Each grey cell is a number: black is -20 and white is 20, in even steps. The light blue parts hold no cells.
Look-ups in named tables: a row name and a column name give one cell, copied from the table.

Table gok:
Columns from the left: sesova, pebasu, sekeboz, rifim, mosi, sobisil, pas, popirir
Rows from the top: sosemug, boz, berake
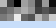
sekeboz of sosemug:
-20
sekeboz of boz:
3
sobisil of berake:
9
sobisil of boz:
-10
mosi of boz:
3
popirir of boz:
-10
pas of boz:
-7
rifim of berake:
-4
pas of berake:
1
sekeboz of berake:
17
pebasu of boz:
-2
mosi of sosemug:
1
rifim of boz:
7
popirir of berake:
12
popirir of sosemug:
-18

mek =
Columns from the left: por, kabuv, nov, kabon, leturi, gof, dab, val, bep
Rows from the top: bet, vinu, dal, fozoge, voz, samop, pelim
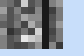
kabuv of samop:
-7
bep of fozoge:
4
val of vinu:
-10
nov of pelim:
-9
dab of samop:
-16
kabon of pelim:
-8

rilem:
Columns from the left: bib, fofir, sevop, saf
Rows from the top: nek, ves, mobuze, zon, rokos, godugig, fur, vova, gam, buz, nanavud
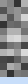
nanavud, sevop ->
-1
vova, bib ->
8
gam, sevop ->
-5
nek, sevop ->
-12
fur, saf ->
-9
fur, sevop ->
0
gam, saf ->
2
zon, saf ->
1
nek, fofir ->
0
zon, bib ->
-12
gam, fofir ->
-10
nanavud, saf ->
-2
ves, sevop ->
3
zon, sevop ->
-4
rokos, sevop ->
8
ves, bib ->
-7
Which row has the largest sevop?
godugig

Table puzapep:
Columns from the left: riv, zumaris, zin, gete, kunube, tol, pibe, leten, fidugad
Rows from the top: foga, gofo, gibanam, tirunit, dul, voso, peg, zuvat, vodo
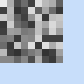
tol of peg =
-11
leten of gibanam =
10
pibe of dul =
0
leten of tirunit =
14
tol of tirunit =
10
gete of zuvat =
-5
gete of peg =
1
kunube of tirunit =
-11
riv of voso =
-1
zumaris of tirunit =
12
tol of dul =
10
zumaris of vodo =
1
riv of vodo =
1
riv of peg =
-3
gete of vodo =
1
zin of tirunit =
-3
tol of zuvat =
2
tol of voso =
13
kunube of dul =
0
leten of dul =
13
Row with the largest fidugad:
peg

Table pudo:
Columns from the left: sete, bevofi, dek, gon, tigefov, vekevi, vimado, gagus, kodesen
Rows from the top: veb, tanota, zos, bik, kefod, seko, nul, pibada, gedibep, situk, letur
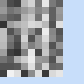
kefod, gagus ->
1
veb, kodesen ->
-5
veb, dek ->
-10
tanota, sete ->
4
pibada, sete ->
5
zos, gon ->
8
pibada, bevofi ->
-10
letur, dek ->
15
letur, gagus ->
14
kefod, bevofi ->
-7
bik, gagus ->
-7

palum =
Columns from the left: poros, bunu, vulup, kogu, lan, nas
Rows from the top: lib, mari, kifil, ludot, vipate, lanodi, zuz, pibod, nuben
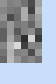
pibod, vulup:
0
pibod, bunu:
8
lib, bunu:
0
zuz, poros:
1
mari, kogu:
7
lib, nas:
5
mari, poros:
1
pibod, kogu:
1
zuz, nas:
0
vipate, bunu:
4
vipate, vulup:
-6
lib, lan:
-8
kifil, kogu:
7

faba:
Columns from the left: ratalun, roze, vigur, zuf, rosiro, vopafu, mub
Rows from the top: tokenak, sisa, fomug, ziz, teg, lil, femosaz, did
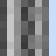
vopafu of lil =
2
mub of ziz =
-4
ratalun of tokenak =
-8
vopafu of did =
7
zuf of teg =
-5
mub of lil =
-2
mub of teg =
-4
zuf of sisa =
-11
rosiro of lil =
-2
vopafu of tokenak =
7
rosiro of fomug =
-2
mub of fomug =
-2
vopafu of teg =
7
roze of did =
11
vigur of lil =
3
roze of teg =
11
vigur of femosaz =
3

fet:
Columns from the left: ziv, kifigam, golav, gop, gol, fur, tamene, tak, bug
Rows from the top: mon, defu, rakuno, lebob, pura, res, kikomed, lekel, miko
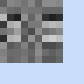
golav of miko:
-3
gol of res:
3
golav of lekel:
-3
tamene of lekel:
-3
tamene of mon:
2
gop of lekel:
-2
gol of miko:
-5
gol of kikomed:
-6
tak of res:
12
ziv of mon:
-5
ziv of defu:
0
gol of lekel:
-4
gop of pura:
-4
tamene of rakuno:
-12
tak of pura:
-1
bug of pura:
1
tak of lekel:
-5

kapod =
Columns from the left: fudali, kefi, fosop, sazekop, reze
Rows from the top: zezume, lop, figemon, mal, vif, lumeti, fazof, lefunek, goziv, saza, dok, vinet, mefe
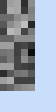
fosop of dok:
-2
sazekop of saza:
-10
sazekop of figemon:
4
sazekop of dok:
-1
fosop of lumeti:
2
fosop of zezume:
6
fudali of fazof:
5
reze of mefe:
3
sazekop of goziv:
2
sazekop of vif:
-9
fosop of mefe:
0
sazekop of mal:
10
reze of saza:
-11
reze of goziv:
-5
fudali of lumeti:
-4
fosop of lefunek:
-10
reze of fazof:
-12
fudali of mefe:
-6
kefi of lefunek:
-1

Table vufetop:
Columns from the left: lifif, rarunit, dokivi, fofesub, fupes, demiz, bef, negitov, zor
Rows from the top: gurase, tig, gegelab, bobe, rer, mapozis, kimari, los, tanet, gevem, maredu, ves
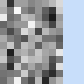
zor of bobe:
6
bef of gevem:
3
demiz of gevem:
0
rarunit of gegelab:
-3
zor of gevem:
15
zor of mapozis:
-6
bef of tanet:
5
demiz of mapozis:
8
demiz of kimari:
-5
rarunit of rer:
-8
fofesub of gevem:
0
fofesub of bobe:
4
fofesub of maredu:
12
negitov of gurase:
9
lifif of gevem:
0
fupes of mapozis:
6
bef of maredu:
-8
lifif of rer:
0
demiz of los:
11

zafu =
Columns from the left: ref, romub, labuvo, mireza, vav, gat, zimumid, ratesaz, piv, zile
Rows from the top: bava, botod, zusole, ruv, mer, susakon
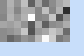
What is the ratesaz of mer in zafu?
11
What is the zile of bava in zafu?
9
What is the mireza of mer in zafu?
11
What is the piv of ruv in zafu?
3
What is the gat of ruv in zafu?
7
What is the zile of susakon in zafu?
2
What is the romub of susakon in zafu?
-4
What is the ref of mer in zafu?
2

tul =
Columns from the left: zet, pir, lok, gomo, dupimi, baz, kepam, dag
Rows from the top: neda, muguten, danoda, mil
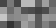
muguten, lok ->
2
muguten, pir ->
-3
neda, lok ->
-9
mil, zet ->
-5
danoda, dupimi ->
6
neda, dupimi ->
9
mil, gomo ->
5
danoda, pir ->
1
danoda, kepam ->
4
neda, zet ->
-9
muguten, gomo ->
-7
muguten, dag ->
-1

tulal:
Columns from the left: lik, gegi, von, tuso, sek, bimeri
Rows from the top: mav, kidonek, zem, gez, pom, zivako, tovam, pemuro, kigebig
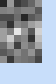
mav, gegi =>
4
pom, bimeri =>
13
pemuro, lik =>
-6
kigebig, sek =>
-3
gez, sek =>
5
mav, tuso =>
-8
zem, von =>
-3
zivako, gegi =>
12
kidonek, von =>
-2
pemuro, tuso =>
-2
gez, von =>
1
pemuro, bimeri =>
-6

